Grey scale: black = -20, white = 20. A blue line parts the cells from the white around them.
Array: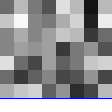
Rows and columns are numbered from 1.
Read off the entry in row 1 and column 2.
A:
9
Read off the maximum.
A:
19
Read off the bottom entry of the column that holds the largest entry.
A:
11
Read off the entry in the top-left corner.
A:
-3
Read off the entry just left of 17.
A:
-15
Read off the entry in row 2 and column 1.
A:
11
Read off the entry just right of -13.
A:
-9
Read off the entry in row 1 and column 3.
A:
-1
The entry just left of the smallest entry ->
9
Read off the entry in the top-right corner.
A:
9
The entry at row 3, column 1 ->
1
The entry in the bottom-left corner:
7
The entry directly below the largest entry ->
7
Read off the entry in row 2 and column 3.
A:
1

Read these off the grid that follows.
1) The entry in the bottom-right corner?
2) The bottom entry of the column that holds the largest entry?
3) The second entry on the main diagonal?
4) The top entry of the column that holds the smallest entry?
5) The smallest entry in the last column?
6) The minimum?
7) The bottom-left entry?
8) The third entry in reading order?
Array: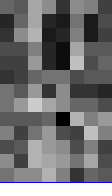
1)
-6
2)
2
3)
-4
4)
-12
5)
-14
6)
-20
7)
-2
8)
6

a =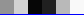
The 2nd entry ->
13
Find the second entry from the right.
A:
9
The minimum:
-19

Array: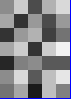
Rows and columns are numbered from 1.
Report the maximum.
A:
18
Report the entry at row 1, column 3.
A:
-8
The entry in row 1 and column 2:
12
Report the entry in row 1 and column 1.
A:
2
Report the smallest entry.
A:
-16
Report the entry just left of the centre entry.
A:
12
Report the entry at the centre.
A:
-12
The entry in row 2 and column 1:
6
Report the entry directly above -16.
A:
-6
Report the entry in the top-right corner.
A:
14

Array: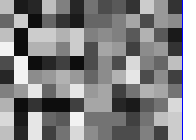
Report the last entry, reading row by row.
12
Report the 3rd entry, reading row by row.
-14
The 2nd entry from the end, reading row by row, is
-10
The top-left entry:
10
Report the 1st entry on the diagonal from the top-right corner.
-12
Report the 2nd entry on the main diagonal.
12
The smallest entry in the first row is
-16
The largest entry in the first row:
12
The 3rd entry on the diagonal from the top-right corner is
8
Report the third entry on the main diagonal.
12
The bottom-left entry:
10
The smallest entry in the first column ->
-14
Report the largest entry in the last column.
14

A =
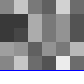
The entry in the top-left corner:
1
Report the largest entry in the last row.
17
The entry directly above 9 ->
-7
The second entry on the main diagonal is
-11
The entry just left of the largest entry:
-7
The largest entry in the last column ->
9
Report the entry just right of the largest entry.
-3
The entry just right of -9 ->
7
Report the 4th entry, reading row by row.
-5

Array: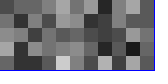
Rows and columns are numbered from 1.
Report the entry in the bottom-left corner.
-4
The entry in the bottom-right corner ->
-6
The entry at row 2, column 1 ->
-2
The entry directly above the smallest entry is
4
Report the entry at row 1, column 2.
-4
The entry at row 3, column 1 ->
2
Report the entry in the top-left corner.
-8
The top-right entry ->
-6
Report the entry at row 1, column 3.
-4
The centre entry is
-4
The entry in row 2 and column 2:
-12
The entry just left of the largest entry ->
-6

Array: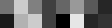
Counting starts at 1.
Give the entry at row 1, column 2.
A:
12
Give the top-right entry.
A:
-14
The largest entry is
16
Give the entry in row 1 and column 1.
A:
-2
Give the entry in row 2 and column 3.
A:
12

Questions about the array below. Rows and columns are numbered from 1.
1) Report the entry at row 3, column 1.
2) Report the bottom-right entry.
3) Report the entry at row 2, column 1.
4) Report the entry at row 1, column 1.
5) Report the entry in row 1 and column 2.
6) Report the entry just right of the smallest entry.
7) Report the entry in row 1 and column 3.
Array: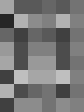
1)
-4
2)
0
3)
-14
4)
6
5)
-6
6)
8
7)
-6

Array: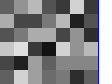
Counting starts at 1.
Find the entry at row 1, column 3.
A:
9
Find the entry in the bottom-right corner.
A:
-5
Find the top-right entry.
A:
-11
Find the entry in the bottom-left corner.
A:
-5
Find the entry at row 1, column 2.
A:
3
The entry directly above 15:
-1
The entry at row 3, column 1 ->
-7
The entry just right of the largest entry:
-11
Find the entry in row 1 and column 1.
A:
-5
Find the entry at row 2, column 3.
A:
-9

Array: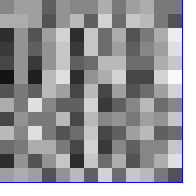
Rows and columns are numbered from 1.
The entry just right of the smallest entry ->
3
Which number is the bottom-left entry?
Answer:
5
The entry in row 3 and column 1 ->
-13
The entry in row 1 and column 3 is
5
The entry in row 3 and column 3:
-7
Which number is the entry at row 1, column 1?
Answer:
1
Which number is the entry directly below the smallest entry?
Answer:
-7
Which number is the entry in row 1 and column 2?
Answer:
5
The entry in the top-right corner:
-1
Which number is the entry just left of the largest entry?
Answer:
13
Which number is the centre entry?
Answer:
9
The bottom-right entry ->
-7
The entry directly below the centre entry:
13
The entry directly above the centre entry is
3
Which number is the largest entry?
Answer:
19

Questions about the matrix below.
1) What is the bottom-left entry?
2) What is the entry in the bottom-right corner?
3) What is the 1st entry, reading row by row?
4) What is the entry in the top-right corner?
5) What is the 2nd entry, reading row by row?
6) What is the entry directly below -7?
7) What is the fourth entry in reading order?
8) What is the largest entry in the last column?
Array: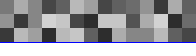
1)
-11
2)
-9
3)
-1
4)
-5
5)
7
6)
1
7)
-9
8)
-3
